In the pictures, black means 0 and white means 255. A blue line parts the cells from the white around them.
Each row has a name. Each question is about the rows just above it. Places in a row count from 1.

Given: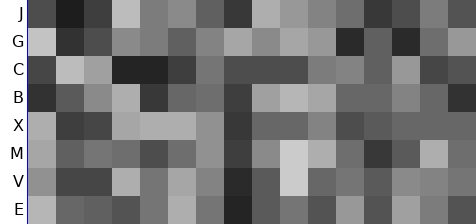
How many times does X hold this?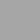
1
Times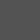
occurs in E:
4
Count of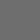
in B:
1
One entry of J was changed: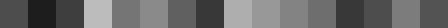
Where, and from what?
5, [124]
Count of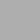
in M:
2

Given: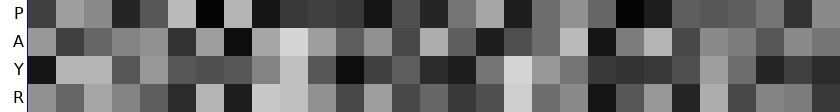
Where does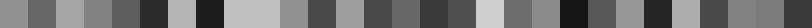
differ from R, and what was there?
9, [200]
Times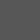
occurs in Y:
4

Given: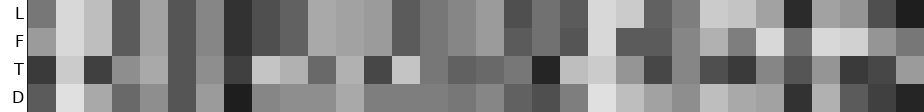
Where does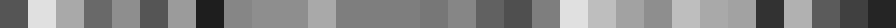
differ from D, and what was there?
1, [91]
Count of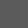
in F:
5
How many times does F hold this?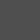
1
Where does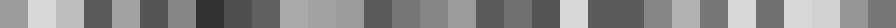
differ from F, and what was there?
26, [126]
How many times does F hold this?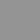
1
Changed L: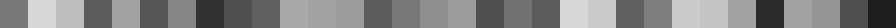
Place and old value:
16, [134]

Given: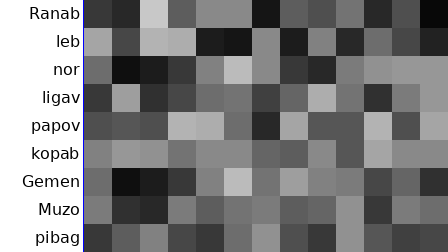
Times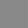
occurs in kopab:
5
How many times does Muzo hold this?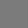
4
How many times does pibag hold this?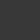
3

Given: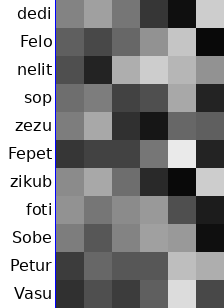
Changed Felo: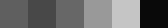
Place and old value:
4, [146]
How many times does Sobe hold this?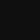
1
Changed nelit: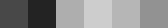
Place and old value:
1, [79]

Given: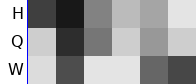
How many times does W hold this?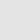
2
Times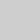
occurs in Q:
3

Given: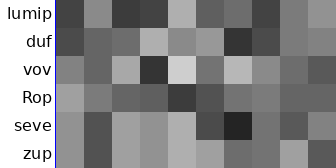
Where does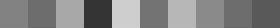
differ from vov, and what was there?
2, [101]
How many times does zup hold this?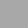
0
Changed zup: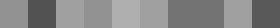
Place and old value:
7, [109]
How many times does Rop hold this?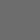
0
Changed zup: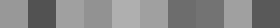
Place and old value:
1, [146]
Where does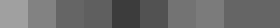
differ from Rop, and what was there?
2, [123]

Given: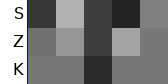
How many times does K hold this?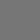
4
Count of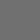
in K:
0

